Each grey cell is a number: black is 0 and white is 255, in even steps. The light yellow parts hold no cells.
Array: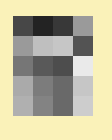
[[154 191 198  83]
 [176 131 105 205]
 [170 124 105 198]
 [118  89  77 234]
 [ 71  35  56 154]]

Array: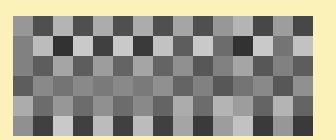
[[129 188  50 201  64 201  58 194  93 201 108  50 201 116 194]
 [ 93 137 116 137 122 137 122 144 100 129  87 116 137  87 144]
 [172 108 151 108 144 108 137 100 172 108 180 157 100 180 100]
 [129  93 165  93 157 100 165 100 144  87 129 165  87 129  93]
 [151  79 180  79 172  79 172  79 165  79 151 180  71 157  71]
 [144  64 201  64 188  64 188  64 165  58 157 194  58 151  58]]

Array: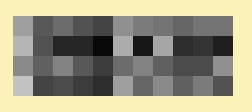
[[138  96 130  88  60 108 130  96  75  75 144]
 [159  88 108  82  68 144 123 116 102 116 116]
 [180  82  38  38   9 172  23 166  45  52  31]
 [194  68  75  60  45 159 102 138  96 123  82]]

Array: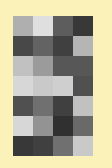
[[175 223  93  56]
 [215 201 207  80]
 [193 155  87  87]
 [215 147  48 105]
 [ 80 112  64 193]
 [ 72  99  64 181]
 [ 56  64 112 201]]

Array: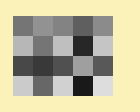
[[117 146 131  95 139]
 [183 117 191  39 197]
 [203 103 209  25 221]
 [ 72  57  80 159  88]]

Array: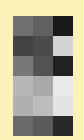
[[175 188 227]
 [182 168 233]
 [112  97  25]
 [105  90  41]
 [120  83  33]
 [ 67  75 211]]

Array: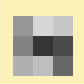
[[150 214 198]
 [176 190 104]
 [130  54  75]]
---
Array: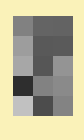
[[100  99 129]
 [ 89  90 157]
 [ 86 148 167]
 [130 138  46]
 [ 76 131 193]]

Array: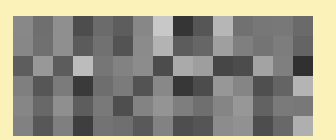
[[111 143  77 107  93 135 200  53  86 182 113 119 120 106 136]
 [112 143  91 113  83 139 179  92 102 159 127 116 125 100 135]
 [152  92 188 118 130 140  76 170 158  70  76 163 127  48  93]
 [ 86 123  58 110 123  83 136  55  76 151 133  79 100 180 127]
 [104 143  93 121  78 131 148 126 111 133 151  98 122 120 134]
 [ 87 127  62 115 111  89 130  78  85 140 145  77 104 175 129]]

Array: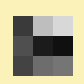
[[190 216  58]
 [ 27  16  79]
 [109 117  67]]

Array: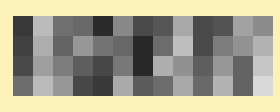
[[186 112 105  42 136  74  86 168  74  82 162 140  56]
 [173 100 151 115 103  40 108 190  74 124 146 179  64]
 [159 125  94  71 120  40 174 145  94 151  99 198  73]
 [186 151  71  57 170  91 108 168 105 179  99 217 108]]

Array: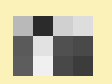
[[ 43 208 221 185]
 [226  80  73  90]
 [240  72  60  93]]

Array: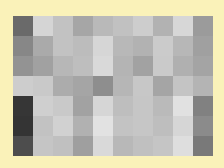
[[213 194 166 185 193 205 178 215 155 106]
 [170 194 188 214 184 178 203 183 160 135]
 [161 183 190 217 180 162 202 176 164 147]
 [201 172 165 142 182 199 165 196 180 205]
 [207 201 162 214 190 198 186 225 129  54]
 [194 209 177 226 195 198 190 214 139  52]
 [197 192 159 217 184 192 197 222 121  77]]

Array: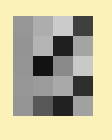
[[173 203  63 150]
 [180  31 164 148]
 [ 18 138 201 149]
 [155 169  46 150]
 [ 88  33 161 149]]

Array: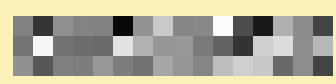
[[ 52 144 131 129   9 146 201 134 136 251  77  25 176 140  68 129]
 [246 115 109 106 226 177 150 152 122  99  51 207 220 141 184 116]
 [ 87 128 125 151 125 114 166 149 133 190 207 200 105 141  68 144]]

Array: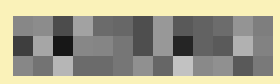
[[140  76 162 107 103  78 152  89  98 108 148 126 135]
 [166  23 135 133 118  78 152  37  98  90 177 130  62]
 [115 182 107 107 118 144 102 194 137 144  89 121 135]]
